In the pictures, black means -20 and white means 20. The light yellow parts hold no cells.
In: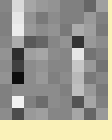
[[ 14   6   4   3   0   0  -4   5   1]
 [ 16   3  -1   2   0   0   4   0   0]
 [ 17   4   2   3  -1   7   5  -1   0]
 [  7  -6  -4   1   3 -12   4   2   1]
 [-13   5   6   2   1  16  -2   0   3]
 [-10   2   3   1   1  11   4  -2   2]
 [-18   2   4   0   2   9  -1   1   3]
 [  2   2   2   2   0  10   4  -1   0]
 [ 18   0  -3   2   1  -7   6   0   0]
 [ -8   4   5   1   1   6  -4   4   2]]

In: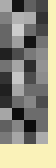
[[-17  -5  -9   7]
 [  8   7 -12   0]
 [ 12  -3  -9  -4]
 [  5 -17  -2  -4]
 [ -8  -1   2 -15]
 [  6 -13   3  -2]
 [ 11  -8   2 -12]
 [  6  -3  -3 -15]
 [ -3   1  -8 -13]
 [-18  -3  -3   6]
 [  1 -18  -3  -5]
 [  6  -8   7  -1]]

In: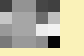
[[  3   3  -9 -10 -10]
 [  6   6  -3  10  11]
 [  6   6  17  18   4]
 [  4   4   2 -19  -1]]

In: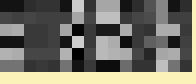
[[-17 -13 -12 -12 -17  12 -12   6   6 -17 -13  -7   1 -17 -13 -17]
 [-10  -9 -10 -10 -10   6  -9  10  10 -11  -9  -8   1 -10 -10  -9]
 [  7 -11 -11 -10   6 -19 -11 -16 -16   7 -11 -12   7   7 -11   6]
 [-17 -11 -11 -10 -17  12 -11   9   7 -18 -11  -5  -3 -17 -10 -17]
 [  7  -9  -9  -9   8 -20  -9   9   8   7  -9 -14   6   7  -9   8]
 [ -2 -12 -11 -12  -2 -17 -11 -18 -18  -3 -12 -12  10  -2 -12  -2]]

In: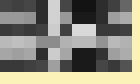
[[-10  -9 -13  13  -9 -17 -17 -13 -10  -4  -9]
 [  4   3 -13  13   4 -16 -16 -13   5   7   4]
 [-10 -11 -10  12 -10  14  14 -11 -11 -10 -11]
 [ 10   9   2   2   8   9   9   3   9   8   9]
 [  5   6 -13  12   6 -16 -16 -12   5   7   6]
 [-11 -10  -9   5 -10 -16 -16  -9 -11  -7 -11]]

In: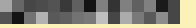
[[ -4  -9  -8  -7 -11  -5 -17   0 -12   0  -5   0 -16  -9   6]
 [-17  -2   8  -6  -5  -2  -1  10  -9   7  -1  -6   2  -9  -7]]

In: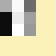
[[ 19  -3   7]
 [ 17   5 -18]
 [ 20   4 -18]]

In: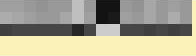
[[  5   4   3   4   4  10   4 -17 -17   4   3   6   4   5   4   5]
 [  6   5   4   4   6  10   5 -17 -16   5   4   6   4   7   4   7]
 [ -9  -9  -9  -9  -9 -14  -9  12  12  -9  -9 -10  -9 -10  -9 -10]]

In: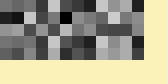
[[ -4  -2 -11  11  -8 -11 -15  11   3   7 -15  -2]
 [-17  11  -9  -1 -20   2  -1  -4  12  -1   2 -15]
 [  5  -8   3  -8   9  -2   2  -8  -9  -9   1   3]
 [ -3  -2 -11  11  -7 -11 -15  11   2   7 -15  -2]
 [ -8   1 -10   7 -13  -7 -11   7   4   7 -10  -5]]
